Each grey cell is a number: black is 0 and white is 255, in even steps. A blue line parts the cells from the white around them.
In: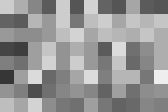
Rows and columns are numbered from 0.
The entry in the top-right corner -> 85
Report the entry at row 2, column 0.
153
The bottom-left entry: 190
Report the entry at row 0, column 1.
174
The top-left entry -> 205
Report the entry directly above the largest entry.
174
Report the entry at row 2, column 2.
141
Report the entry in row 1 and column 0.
99
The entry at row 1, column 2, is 182
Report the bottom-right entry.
127
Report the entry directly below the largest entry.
147
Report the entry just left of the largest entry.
119
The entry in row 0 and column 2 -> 134
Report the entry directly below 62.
112
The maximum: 238
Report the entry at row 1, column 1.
91
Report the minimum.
54

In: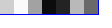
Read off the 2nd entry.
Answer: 250
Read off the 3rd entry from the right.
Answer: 35
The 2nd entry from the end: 185

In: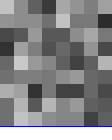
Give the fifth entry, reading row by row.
167
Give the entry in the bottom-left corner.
112
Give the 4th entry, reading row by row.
58
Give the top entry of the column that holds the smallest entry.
160
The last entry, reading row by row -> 96
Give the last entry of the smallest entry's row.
44
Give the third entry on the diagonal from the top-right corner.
141
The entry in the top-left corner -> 194
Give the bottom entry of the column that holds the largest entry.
194
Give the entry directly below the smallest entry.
120
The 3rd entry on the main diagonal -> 153
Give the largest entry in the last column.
181
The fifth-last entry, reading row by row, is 141
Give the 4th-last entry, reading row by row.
134
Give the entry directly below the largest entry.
126
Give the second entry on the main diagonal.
141
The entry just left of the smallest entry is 120

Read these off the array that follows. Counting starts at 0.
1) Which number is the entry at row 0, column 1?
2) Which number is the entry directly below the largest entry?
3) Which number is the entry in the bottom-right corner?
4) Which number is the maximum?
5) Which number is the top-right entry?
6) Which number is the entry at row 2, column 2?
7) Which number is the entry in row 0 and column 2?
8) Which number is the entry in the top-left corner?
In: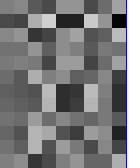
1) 135
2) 68
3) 174
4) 208
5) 162
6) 53
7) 89
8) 127

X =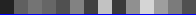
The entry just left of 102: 116
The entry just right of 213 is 158
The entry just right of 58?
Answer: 144

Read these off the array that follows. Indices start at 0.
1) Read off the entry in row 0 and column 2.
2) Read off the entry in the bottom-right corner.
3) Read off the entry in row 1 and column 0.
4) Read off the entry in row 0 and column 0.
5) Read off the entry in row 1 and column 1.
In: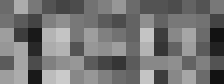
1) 120
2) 18
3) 114
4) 107
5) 91

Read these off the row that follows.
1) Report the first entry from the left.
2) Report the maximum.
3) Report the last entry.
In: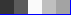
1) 52
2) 250
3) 163

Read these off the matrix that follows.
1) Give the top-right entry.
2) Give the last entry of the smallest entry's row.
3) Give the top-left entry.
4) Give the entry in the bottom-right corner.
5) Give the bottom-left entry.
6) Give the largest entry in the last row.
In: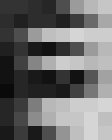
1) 198
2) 176
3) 51
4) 198
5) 25
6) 213

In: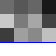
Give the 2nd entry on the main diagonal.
123
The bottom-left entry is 60
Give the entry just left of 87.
108
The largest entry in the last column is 192

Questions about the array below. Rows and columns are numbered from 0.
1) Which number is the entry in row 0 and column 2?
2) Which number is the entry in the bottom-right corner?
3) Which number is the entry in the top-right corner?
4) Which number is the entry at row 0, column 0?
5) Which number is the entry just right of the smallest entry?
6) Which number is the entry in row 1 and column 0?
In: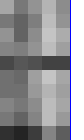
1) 147
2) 93
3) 140
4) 166
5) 60
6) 120

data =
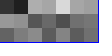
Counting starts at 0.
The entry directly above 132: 79
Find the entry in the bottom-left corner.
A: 99
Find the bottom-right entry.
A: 112
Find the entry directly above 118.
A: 159
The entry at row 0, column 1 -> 31
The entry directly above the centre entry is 166

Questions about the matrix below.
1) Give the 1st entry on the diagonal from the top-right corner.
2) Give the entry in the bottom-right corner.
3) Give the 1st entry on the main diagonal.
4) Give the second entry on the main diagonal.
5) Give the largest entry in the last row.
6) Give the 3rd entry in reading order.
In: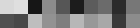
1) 119
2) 140
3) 217
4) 72
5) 190
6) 22
